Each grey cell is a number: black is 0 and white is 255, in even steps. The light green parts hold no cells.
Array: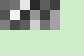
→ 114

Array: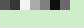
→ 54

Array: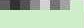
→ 50

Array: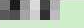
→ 28

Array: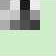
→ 224

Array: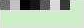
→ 194

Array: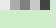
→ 171
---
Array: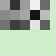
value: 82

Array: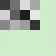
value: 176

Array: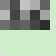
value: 98

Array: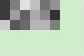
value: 180

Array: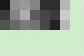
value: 70

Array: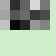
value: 37

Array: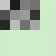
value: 187

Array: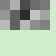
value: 184

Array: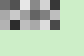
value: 169
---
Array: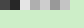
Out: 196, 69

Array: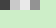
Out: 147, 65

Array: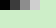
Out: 207, 2

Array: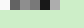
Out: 173, 249

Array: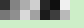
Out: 240, 119

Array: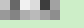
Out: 162, 153

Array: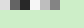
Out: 132, 222

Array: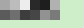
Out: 177, 91
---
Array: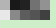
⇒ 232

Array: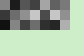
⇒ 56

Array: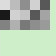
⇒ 25

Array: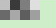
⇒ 106

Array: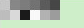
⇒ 189

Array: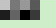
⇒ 29
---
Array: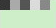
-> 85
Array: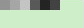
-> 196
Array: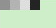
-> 222
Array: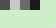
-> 107
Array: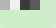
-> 59
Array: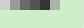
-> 107
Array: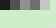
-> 144
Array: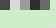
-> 155
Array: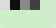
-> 138
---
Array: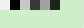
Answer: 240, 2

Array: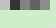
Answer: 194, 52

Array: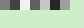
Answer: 241, 38

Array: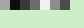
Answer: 240, 15

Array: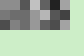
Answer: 193, 34

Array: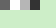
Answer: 254, 51
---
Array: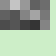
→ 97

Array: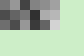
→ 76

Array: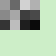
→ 137

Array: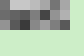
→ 108

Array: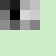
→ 119

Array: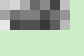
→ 161

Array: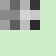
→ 136
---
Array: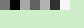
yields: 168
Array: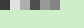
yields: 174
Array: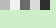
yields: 107
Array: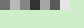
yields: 133
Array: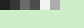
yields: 107
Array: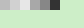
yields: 231
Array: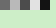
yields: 76
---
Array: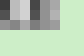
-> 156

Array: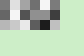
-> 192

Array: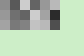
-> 79

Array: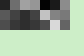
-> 100

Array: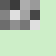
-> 223

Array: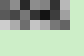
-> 100

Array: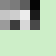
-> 72

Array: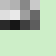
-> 93

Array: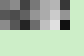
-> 16
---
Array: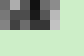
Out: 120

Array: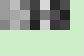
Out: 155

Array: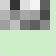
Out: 180

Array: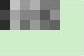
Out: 68

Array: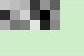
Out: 43

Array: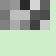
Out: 117

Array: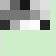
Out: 118

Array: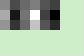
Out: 170
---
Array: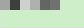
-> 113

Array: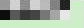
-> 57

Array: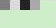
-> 169

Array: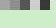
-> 142

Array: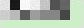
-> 82

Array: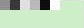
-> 144
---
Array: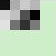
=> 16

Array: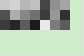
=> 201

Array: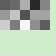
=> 94

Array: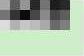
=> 168

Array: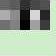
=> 102

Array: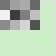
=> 116
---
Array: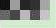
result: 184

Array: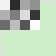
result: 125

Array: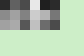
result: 204

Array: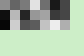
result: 163

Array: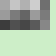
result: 101

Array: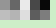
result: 222

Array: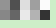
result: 233
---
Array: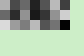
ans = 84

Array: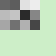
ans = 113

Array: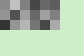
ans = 117

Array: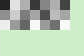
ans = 154

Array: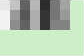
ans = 52

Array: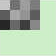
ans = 104

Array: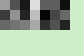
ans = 47

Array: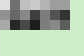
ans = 125

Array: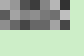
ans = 103
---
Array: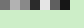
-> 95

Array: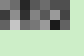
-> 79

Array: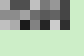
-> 151

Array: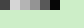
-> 88

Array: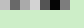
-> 5

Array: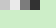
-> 124
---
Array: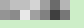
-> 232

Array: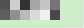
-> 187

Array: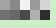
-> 74

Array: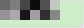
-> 23

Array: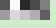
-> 197

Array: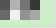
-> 147

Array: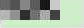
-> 46

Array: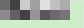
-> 66

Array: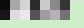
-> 233
